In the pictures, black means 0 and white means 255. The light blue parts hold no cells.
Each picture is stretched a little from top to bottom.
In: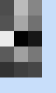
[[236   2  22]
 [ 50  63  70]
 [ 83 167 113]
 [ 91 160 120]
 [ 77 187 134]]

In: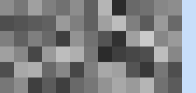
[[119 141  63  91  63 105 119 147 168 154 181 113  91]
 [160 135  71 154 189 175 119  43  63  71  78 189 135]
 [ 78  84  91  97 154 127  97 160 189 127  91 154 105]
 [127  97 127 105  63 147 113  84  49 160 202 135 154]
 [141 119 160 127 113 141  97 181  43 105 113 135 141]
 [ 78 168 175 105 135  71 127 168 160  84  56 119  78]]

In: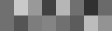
[[112  85 125 132 112  92 188 147]
 [112 201 153  65 182 112  49 106]]

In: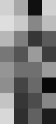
[[209 168  16 209]
 [183 127  54  91]
 [196  54  76 135]
 [216  47  97  29]
 [142  68 105   8]
 [149 112 112 155]
 [222 202 135 189]
 [119  84 155  61]]

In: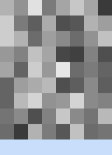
[[116 138  79 130 199 138 116 185]
 [205 123  94 171  79  87 178 158]
 [205 178 108 158 138 108 146 193]
 [100 158 171 185  79  94 138  94]
 [108  58 178 123  87 193 108 116]
 [152 130 193 165  71  64 130  79]
 [165 100 205 152 231 108 123 100]
 [100 185 212 146 152 212 138 130]
 [178 146 225 123 165 199 165  58]]

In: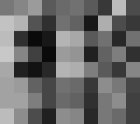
[[188  48  10  24 180 168  90 113  40 113]
 [168  32  18  40 180 174 126  90  56 134]
 [200 134  64  10 155 148  32  98 126  48]
 [188 141  76  32 141 134  40 120 106  64]
 [194 180  83  48 113  98  24 174  76  56]
 [162 155  98  70 113 106  56 141 120  70]
 [162 162 126  70 106  98  48 120 141  64]
 [120 134 155  90 106 113  90  56 188  76]]

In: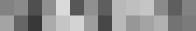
[[164 102  56 171 197 211 157  71 185 151 164 177 115 123]
 [130 138  79 144 218  87 144  94 185 191 197 138  94 130]]

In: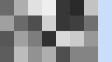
[[160 106  79 209  55  63 112]
 [ 87 160 125  48 217 203 152]
 [ 93 188 146 174  79 132 132]
 [106 174 225 238  55  42 195]]

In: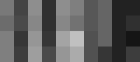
[[108  74 135  48 135 114  87 101  34  48]
 [121  68 142  48 142 127  87 101  34  34]
 [127  54 150  54 164 192  81 101  34  21]
 [127  61 158  74 150 171  81  54  34  61]]
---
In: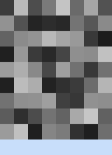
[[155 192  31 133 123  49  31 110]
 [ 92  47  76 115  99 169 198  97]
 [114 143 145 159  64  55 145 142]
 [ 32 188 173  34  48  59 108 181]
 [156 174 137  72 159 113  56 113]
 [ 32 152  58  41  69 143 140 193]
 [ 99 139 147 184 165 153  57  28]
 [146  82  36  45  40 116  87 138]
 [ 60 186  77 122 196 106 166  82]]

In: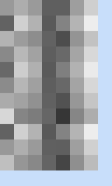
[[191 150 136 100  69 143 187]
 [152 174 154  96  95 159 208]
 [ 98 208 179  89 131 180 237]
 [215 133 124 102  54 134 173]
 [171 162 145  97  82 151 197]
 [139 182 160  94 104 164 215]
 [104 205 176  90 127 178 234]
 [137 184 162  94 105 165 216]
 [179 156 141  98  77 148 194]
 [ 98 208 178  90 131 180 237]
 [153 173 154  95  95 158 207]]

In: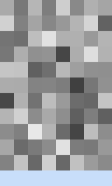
[[130 195 104 207 104 193 155 138]
 [167 107 122 140 225 124 121 153]
 [140 128 232 180 107  69 189 141]
 [180 208 140 169 142  95 126  96]
 [ 72 177 114 189 154 108 103 197]
 [172 171 131 132 125  64 119 145]
 [197 195  96 111 184 159 144 143]
 [119 174 144 147  70 173 222 178]
 [116 111 190 225 176 176 153 180]
 [209 129 164 135 152 180 213  98]
 [170 120 182 126 206 137 176 165]]

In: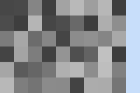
[[184 126 116 139 138  67 172 171 117]
 [166  91 102 118 176 184 141 190 128]
 [ 68 164 125  64 148  79  99 193  60]
 [124 167 108 134  69 140 144 133 168]
 [ 76  62 181  70  77 105  61 174 142]
 [ 71  73 133  63 163 185 158 183  62]]

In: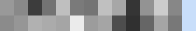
[[139 150 177 171 165 235 156 165  77  48 102 165 120]
 [153 137  60 115 191 122 116 192 167  53 147 204 135]]

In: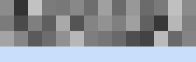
[[164 133  90 109 145 183 126 118 105  78  67 186 105 132]
 [123  75 127  95 169  84 132 146 128 160  97  55 183 128]
 [140  51 194 123 120 136 110 160 107 152 107 122 192 139]]

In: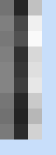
[[122  44 210]
 [113  35 183]
 [118  40 202]
 [132  62 231]
 [132  54 223]
 [127  48 216]
 [120  81 250]
 [127  71 240]
 [115  37 193]]

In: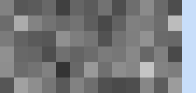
[[ 86 161 142 118  89 130 110  80  74  78 135  93 156]
 [142 108 115 129  52 104 153 112 141 134 196 131 125]
 [144 104 102  78 112 100 108 123 119 136 103 128  73]
 [123  99  90  87 144 126 117  82 115 127 146 106 104]
 [108 172 131 115 105 115  94  73  98 128 124 109 188]
 [130  87  91 104  64 101  91 114  78 110 139 106  77]]
